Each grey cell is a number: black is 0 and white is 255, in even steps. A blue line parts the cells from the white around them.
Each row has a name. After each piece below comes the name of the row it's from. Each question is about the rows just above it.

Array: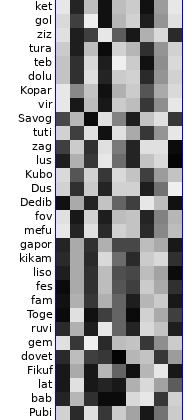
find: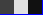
tuti
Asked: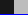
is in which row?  vir
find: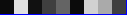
Toge
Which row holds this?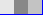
Kopar
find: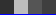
fes
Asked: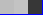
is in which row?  gem
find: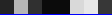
bab

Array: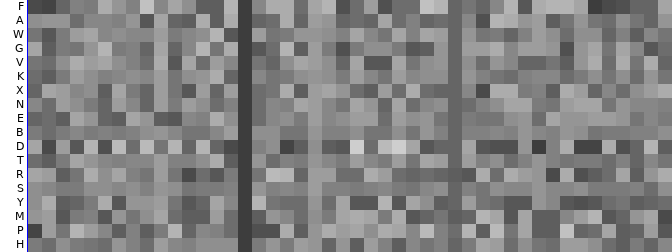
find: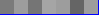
T
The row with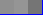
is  E
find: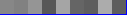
A
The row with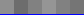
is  T

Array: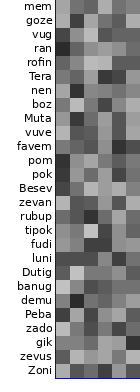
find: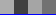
goze
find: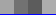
goze
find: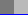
boz
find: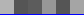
vuve

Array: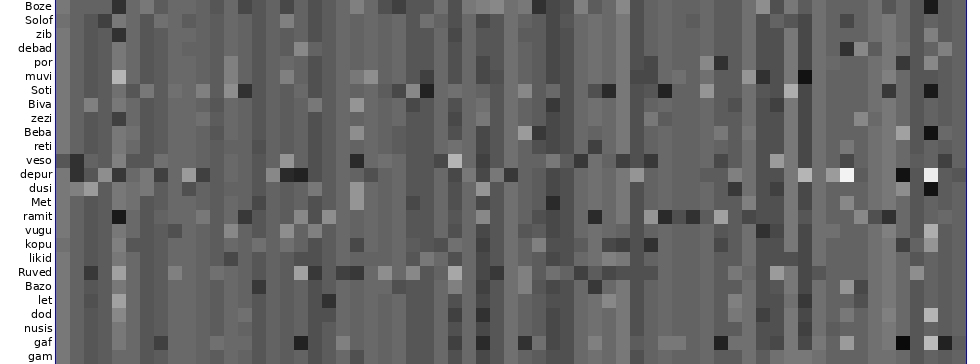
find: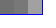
Beba
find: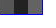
Soti

